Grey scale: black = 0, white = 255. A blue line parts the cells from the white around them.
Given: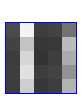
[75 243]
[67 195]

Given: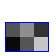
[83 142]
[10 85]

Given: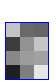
[195 105]
[60 146]

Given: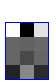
[253 1]
[102 98]

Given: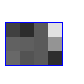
[64 44]
[97 95]

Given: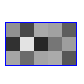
[145 72]
[49 227]

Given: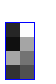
[38 253]
[16 165]

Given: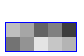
[190 166]
[115 147]
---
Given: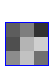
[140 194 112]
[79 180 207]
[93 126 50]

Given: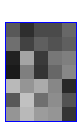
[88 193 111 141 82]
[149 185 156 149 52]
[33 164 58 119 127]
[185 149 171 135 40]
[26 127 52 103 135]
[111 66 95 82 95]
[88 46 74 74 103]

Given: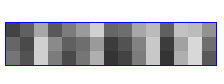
[67 96 167 89 124 154 208 102 110 167 187 96 194 187 146]
[117 82 208 124 74 117 175 52 67 124 200 52 175 216 89]
[102 74 208 138 96 110 154 60 82 130 200 60 161 216 110]

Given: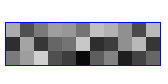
[46 164 54 102 116 200 46 61 144 185 54]
[122 158 208 80 61 10 94 130 30 67 102]
[171 80 122 158 151 116 192 178 144 74 185]

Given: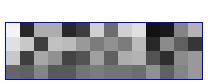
[224 200 62 193 187 153 124 145 124 187 40 139 96 54]
[102 96 132 89 89 116 124 116 116 109 145 96 132 153]
[200 62 167 145 68 83 159 96 173 179 83 46 139 153]
[244 40 173 173 40 62 208 109 208 224 18 25 132 179]

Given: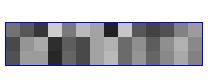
[81 156 156 39 101 73 163 185 107 149 101 137 169 130]
[73 149 169 46 93 73 163 177 107 143 93 143 177 137]
[114 87 54 205 122 185 163 33 198 87 67 81 130 156]

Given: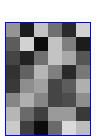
[92 210 12 195 127 28]
[134 175 134 69 77 142]
[57 142 160 69 92 175]
[182 106 63 154 154 57]
[50 98 182 127 42 120]
[203 63 12 106 218 188]
[69 34 112 195 168 85]
[148 28 195 112 42 210]

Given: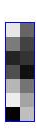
[3 190]
[237 164]
[182 116]
[231 102]
[123 66]
[36 51]
[79 16]

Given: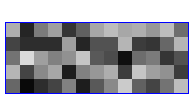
[115 218 159 129 145 197 89 76 15 109 123 53 82]
[181 68 137 167 29 129 151 174 60 197 159 145 60]
[68 45 45 45 159 37 82 82 181 60 53 103 181]
[174 37 123 159 53 97 167 189 167 174 151 189 109]
[103 9 45 68 129 29 89 137 203 97 68 115 189]
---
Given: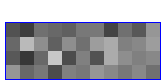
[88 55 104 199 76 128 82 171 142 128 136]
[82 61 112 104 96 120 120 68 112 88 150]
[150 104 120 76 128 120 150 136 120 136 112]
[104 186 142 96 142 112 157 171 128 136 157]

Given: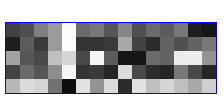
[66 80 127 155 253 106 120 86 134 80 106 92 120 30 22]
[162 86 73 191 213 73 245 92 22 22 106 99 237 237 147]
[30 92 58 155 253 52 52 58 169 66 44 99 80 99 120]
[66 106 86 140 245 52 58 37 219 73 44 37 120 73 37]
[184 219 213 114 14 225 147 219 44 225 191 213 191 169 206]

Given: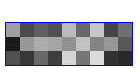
[81 55 104 62 212 118 219 49 41]
[159 75 96 81 187 104 199 69 111]
[27 151 173 165 145 193 132 151 88]

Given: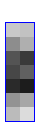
[42 28]
[84 58]
[71 96]
[147 167]
[141 175]
[201 194]
[187 220]

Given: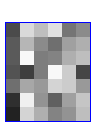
[83 62 125 248 204 69]
[111 167 153 212 204 153]
[90 182 139 111 160 175]
[34 212 175 131 147 190]
[75 218 190 225 117 139]
[47 240 147 96 160 197]
[90 248 125 131 175 190]

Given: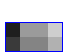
[58 132 132 177]
[31 155 155 206]

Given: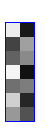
[245 17]
[237 24]
[208 38]
[152 82]
[112 125]
[98 138]
[67 160]

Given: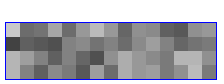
[66 96 88 80 130 138 115 130 108 138 158 130 102 115 122]
[201 108 115 166 108 152 187 152 102 144 138 96 88 144 152]
[181 130 96 138 122 88 158 108 173 152 158 122 144 187 122]
[181 158 130 96 130 102 80 144 173 152 138 122 181 181 144]

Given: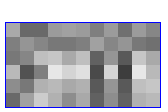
[185 82 127 231 212 224 74 212 61 231 185]
[169 105 105 155 161 155 127 155 112 155 134]
[141 120 177 185 169 177 89 149 89 191 198]
[120 134 191 198 169 191 97 149 89 198 169]
[127 149 134 120 120 127 161 134 149 120 112]
[105 161 204 177 141 169 97 141 97 177 185]
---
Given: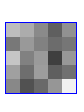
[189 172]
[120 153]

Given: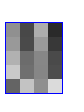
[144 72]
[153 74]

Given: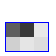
[94 57]
[208 229]

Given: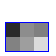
[42 141]
[130 158]

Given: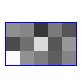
[143 134]
[75 112]

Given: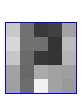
[201 114]
[216 114]

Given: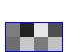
[125 35]
[110 200]
